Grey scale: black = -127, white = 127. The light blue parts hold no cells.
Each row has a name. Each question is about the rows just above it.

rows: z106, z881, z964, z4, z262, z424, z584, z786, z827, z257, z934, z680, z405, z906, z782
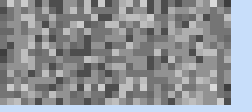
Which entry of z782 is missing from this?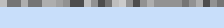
[-23]
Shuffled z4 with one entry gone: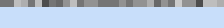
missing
[-35]
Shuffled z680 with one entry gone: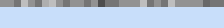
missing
[2]
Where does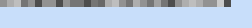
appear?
z782
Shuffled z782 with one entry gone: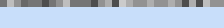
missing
[33]

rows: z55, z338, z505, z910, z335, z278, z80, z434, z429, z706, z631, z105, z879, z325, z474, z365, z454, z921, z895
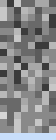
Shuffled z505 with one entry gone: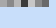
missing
[-36]
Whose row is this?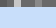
z278
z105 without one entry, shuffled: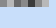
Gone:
[25]
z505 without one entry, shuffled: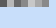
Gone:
[-68]
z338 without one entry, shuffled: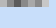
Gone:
[-52]

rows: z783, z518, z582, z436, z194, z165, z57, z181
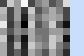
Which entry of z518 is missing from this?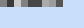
[58]
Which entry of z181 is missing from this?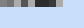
[-27]
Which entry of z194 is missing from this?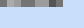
[13]
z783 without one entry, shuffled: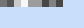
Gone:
[90]

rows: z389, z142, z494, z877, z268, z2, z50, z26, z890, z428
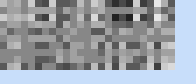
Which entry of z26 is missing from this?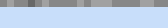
[21]
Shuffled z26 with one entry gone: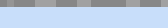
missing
[-23]
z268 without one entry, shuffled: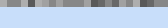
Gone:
[-8]

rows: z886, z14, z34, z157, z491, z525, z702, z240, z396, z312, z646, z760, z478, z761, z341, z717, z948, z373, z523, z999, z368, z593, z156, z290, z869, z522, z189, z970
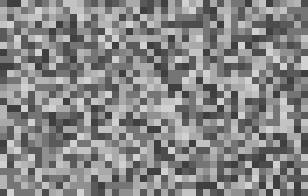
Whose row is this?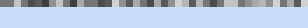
z396
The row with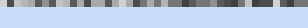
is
z290
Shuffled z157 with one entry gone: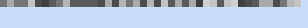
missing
[-22]
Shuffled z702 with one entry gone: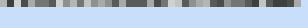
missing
[28]
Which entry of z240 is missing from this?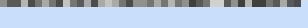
[2]

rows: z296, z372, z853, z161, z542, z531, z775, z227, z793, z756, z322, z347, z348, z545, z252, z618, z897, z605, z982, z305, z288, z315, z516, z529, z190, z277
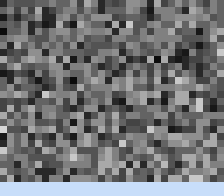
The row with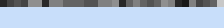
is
z227
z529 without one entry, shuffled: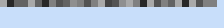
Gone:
[56]
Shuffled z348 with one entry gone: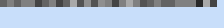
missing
[29]
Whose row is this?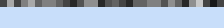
z618
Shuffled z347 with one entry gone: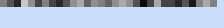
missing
[-14]
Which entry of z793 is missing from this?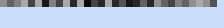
[-71]

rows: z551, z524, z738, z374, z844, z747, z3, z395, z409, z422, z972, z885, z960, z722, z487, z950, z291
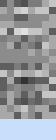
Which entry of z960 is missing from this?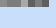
[27]
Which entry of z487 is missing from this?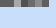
[-3]
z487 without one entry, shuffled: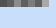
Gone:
[-19]
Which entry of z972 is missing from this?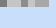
[53]

